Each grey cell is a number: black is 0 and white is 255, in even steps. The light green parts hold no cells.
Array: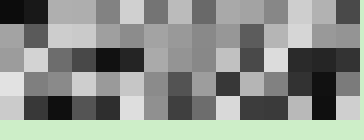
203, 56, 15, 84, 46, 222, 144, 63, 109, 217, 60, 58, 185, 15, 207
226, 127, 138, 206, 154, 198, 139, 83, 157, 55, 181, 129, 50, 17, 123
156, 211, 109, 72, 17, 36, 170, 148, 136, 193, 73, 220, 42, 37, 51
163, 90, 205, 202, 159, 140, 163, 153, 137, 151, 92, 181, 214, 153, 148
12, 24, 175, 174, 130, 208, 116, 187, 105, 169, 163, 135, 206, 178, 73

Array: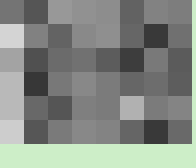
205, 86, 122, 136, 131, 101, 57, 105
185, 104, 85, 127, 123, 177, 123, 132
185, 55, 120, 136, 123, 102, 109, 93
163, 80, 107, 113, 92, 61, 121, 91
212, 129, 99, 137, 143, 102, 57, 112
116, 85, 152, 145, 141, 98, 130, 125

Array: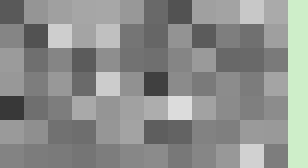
131, 124, 122, 117, 125, 135, 139, 120, 134, 152, 209, 125
154, 143, 113, 110, 150, 163, 94, 99, 130, 127, 154, 153
56, 111, 125, 169, 149, 161, 173, 220, 162, 139, 127, 140
152, 125, 152, 106, 204, 145, 64, 139, 122, 140, 124, 164
155, 111, 133, 91, 142, 114, 111, 133, 154, 104, 105, 122
133, 82, 206, 164, 192, 117, 102, 147, 91, 126, 112, 159
89, 149, 160, 166, 167, 152, 105, 82, 160, 163, 200, 170

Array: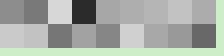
202, 194, 118, 162, 134, 208, 168, 153, 104
141, 121, 215, 43, 167, 174, 181, 194, 172

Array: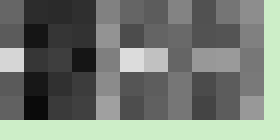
97, 10, 58, 64, 160, 77, 96, 118, 68, 92, 152
90, 23, 48, 60, 139, 85, 93, 118, 75, 92, 121
214, 54, 62, 21, 127, 220, 193, 101, 152, 154, 119
91, 21, 53, 50, 147, 76, 100, 105, 82, 84, 128
102, 44, 42, 47, 129, 101, 92, 131, 81, 117, 141

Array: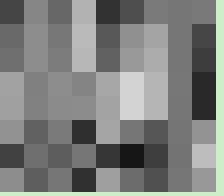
141, 94, 118, 48, 159, 108, 80, 118, 152
65, 111, 93, 118, 54, 22, 62, 115, 189
146, 97, 122, 47, 165, 118, 86, 117, 147
160, 129, 139, 140, 163, 211, 181, 118, 41
162, 128, 141, 132, 167, 211, 181, 119, 41
111, 141, 124, 183, 97, 153, 172, 118, 61
105, 141, 119, 186, 88, 144, 164, 118, 70
69, 134, 103, 178, 50, 78, 122, 118, 121

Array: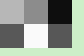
88, 250, 87
183, 140, 14
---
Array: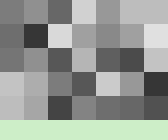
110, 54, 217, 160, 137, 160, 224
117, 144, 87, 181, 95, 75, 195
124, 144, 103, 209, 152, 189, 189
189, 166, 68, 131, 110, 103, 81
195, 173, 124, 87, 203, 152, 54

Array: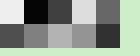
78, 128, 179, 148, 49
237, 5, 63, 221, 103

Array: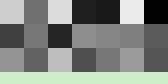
64, 119, 37, 141, 134, 127, 91
147, 98, 190, 78, 119, 155, 85
206, 111, 220, 30, 24, 234, 2

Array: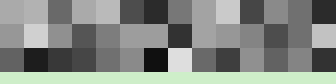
98, 29, 56, 70, 112, 138, 16, 222, 105, 62, 144, 98, 132, 50
151, 208, 144, 85, 125, 157, 157, 50, 163, 151, 132, 77, 112, 194
170, 178, 105, 170, 186, 77, 43, 119, 163, 202, 70, 138, 112, 43

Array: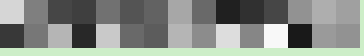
56, 119, 181, 40, 201, 105, 92, 181, 140, 221, 134, 248, 25, 154, 146
214, 127, 70, 63, 113, 84, 98, 167, 105, 32, 48, 70, 146, 174, 160

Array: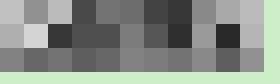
130, 102, 115, 94, 102, 130, 123, 115, 137, 94, 145
174, 212, 54, 79, 79, 123, 86, 47, 153, 41, 180
192, 145, 186, 72, 115, 108, 66, 54, 137, 168, 186

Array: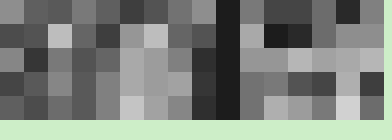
69, 89, 134, 89, 128, 169, 156, 162, 54, 28, 114, 121, 83, 69, 175, 62
76, 83, 189, 101, 62, 150, 189, 101, 83, 28, 169, 28, 41, 108, 142, 142
95, 76, 108, 89, 128, 196, 162, 134, 47, 28, 114, 175, 156, 121, 209, 108
134, 54, 121, 83, 101, 169, 156, 128, 47, 28, 150, 150, 182, 162, 169, 182
142, 95, 89, 121, 95, 62, 83, 114, 142, 28, 121, 69, 69, 108, 41, 128
